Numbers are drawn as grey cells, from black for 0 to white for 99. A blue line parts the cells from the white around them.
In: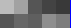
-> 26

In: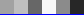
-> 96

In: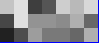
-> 33

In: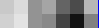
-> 64

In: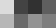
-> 37

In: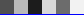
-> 84

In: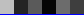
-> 2
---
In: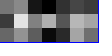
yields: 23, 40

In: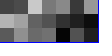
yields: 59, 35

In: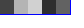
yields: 38, 26

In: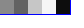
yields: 5, 53

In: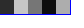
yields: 67, 17

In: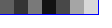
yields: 84, 37

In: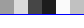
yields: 75, 61
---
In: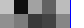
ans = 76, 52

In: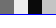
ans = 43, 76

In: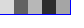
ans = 85, 64

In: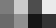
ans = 48, 20

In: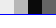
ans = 92, 39

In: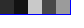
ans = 17, 60

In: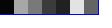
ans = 2, 39
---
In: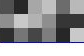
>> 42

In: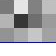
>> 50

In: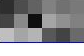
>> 44

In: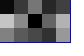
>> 15

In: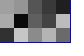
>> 22

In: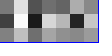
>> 67

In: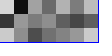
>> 48

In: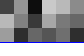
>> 72

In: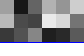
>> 58
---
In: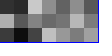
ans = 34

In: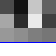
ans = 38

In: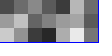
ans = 42

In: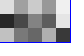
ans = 93

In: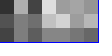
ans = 58

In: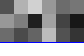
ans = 46
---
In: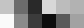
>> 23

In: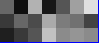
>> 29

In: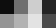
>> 88

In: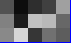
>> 75

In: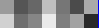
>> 52

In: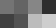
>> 73
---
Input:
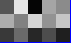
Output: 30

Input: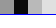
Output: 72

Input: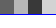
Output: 22

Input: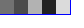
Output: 13

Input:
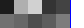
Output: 36

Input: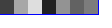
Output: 38

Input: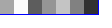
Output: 50

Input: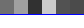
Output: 32

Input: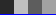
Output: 36

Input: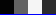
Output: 95
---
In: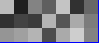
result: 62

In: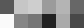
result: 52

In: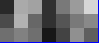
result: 50

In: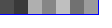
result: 22

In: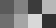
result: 64

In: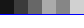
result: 23

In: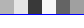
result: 89

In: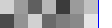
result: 57
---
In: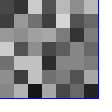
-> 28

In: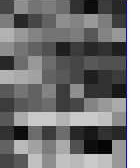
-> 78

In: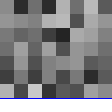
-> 31

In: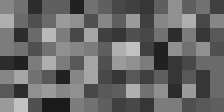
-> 31

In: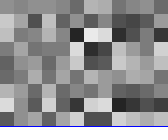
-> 74
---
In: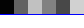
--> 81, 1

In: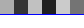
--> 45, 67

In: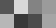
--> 60, 71

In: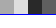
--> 37, 66

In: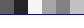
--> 75, 36

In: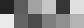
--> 87, 91
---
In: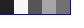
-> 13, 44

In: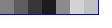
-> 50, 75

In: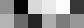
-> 56, 59

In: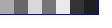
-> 66, 12

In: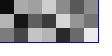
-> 5, 91

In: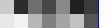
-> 79, 33
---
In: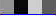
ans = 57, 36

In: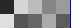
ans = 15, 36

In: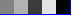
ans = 51, 1

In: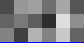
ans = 29, 39

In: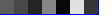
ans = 36, 21

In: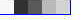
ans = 96, 82
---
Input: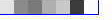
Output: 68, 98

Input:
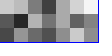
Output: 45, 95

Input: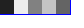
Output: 50, 92

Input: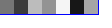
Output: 57, 95

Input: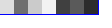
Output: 94, 94

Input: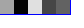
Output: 87, 87

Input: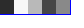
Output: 72, 96

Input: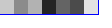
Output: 14, 88

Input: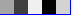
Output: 93, 93
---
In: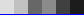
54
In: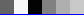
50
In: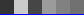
60
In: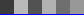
69
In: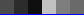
75
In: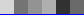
68
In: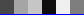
6
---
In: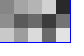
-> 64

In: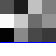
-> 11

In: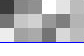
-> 52

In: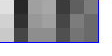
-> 15

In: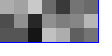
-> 63

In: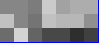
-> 52

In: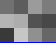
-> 36

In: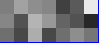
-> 63

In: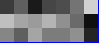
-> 37

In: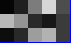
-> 12
